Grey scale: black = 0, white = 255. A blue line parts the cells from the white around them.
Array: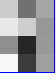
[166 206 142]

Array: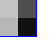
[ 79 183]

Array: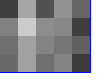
[102 135 132 160]

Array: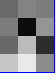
[125  12 105]

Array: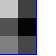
[64 81]

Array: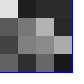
[ 44 179 128  99]

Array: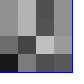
[146  83  69  24]

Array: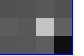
[ 82 195  87]
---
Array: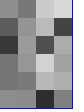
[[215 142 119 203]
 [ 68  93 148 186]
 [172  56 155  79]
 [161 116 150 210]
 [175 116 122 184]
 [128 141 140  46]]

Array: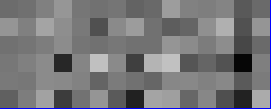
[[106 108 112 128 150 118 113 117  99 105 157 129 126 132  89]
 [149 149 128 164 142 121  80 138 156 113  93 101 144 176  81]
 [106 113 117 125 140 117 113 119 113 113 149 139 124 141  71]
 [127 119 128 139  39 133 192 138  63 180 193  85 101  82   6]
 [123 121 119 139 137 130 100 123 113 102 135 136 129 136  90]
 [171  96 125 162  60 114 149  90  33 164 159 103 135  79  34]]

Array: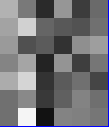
[[106 178 121  42 150  60]
 [112 163 209 101  88  82]
 [158 154  80  91  50 143]
 [118 132 165  35 148  62]
 [ 69 172 213  51  91 112]
 [111 112 137  57  96 131]
 [118 112 245  18 131 128]]

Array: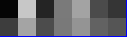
[[ 53   5 199  36 122 163  75]
 [ 85  61 164  76 121 148  98]]

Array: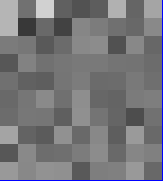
[[165 181 113 209  96  82  93 177 101]
 [137 181  56 105  66 134 124 112 104]
 [103 123 119  89 107 137 140  81 136]
 [108  87 130 113 118 121 121 116 115]
 [111 112  97  94 117 124 107 108 121]
 [126 105 118 138 112 142 103 100 123]
 [113 108 119 118  95 144 116 101  77]
 [105 164  99  91 145 105 136  94 154]
 [128  87 137 109 111 124 140 105 134]
 [104 153 136 146 144  89 126 128 153]]

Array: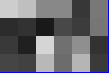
[[120 205 191 136 136  55]
 [118  44  50  25  72  60]
 [ 50  57  32 213 112 143]
 [ 58  69  65 184 108 181]]
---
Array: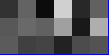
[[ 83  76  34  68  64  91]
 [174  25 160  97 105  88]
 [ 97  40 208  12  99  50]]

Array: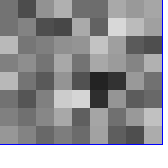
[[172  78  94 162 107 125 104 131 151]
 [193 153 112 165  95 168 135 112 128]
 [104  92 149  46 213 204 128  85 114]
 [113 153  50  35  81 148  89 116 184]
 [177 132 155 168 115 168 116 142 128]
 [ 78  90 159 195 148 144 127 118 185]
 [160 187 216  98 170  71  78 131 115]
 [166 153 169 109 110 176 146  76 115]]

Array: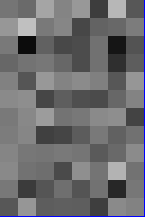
[[130 138  62  94  95  93 150  87]
 [119  39 114  84 111  85  59 120]
 [114 179 116 143  74 110 114 137]
 [139 105  90 117 121 117 119 133]
 [113  97 121  92  69  64 134 124]
 [ 67 142 138 120 115 156 136 121]
 [131 103  75  79  94  70 142 138]
 [150  87 128 139 131 152  85 129]
 [ 93  47 113  76 103 119 115 103]
 [ 83  21 113  76  72  97  12 121]
 [124 104  99  71 134 121 192 151]
 [ 87 183  61 152 132 165 106 117]]

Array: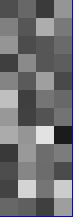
[[158  63  95 103]
 [204 117 212  67]
 [ 75 108 134  77]
 [124 109 153  57]
 [ 27 226 149 171]
 [115  83  65 152]
 [104 117  63 191]
 [ 73 159  90 132]
 [ 93  86 138  63]
 [106  86  76 149]
 [121 173  86 128]
 [149  58 103  78]]

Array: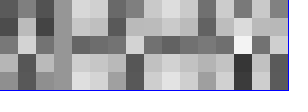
[[ 91 206  59 209 159 207 227 206  88 160 212 223 150 143  88 143]
 [ 90 193  54 195 180 194 210 193  86 185 198 206 150 186  86 182]
 [207 114 243 111 121 113  98 113 211 115 109 101 150 115 211 120]
 [184 186 219 189  98 187 202 187 186  89 191 199 150  68 187  76]
 [129 201 121 204 112 202 221 201 127 105 208 216 150  82 127  90]]

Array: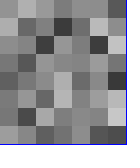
[[ 77  85 141 114  95 135 157]
 [199 132 137 126 168  74 119]
 [184 157 130 181 103 150 122]
 [ 57 137 107 175 139 120  96]
 [117 155 132 135 149  87 119]
 [194  61 125 150  62 132 141]
 [141 186 110  59 128 104 174]
 [ 88 141 142 124 153 176 147]]

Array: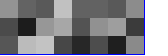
[[138  31  77  39  71 195 187  86]
 [ 59 158 145  83 167 151  28  75]
 [140  89  98  98 193  89  99 147]]

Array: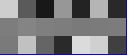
[[ 64 208 219  42 101 193 122]
 [124 123 122 125 127 132 125]
 [ 41 181  35 151  24  90 206]]

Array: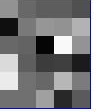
[[ 90  40 160 112 112]
 [123 183 103 113 235]
 [ 27  63  60  94 218]
 [147 249   5  99 104]
 [178 146 150 121  15]
 [ 80  93  93 104 146]]
